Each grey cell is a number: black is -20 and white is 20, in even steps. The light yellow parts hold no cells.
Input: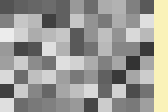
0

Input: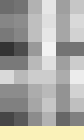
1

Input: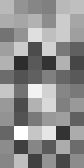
7

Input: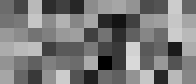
-2

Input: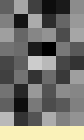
0
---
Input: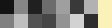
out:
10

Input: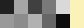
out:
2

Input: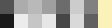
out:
17

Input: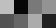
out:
-4

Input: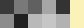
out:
-15

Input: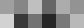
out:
-11

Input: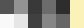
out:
16

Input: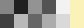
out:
9

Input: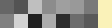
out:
13

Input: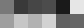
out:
11
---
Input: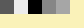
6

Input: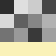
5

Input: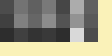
-8

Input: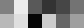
5

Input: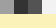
18

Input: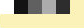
-13

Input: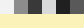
-6

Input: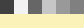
0
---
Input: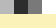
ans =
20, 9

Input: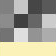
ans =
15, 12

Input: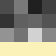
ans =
13, 3

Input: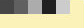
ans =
12, 7

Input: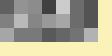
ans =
12, 9

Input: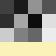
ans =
17, 15

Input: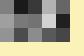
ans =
13, 8
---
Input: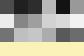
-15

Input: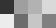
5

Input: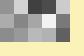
13

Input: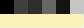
-10

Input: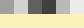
13

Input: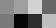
5
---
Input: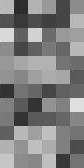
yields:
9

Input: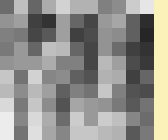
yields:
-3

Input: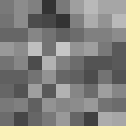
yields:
-1

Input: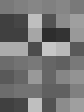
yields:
-1

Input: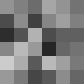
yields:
3
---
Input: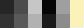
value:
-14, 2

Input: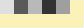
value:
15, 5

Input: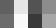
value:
-5, 6

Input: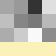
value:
6, 2

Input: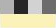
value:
8, -3

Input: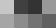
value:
11, -5

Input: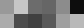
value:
4, 9

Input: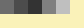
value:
-3, 10

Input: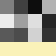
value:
0, -12
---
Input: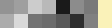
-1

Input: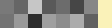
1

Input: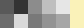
16

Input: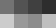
-13

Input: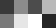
9

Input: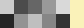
14

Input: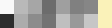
1

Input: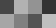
-12

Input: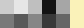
6

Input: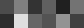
-2
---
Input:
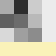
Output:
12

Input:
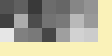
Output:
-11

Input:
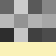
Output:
-6

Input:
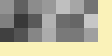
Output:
2

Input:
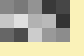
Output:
3

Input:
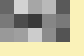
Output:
6
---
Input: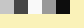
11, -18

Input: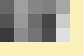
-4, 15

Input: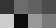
-12, -1

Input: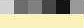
13, 4

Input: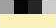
5, 12

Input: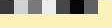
-11, -5
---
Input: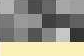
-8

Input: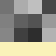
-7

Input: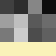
-6

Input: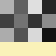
-12

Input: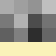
-8

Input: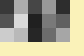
-1

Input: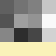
3

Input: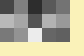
8
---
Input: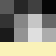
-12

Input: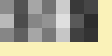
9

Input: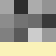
2

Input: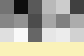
1

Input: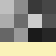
7

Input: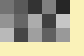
3

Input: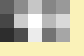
-9
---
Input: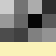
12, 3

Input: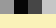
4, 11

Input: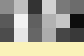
2, -11

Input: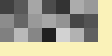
-10, -5

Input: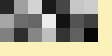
-14, -19

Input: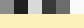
2, 19

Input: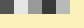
-7, 9
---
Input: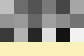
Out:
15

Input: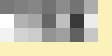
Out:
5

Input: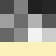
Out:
2

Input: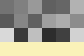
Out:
-13

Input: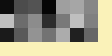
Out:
7

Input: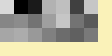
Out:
-3

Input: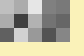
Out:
4
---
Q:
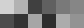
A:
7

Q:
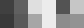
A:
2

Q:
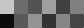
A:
1

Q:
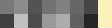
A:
-5

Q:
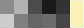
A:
-3

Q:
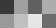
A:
16

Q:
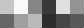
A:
-9

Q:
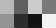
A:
-17

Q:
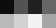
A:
18

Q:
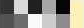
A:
12
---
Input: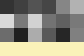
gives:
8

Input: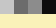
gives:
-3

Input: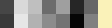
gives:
10

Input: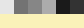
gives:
1

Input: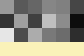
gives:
7

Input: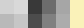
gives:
11

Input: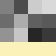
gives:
11

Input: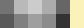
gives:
7
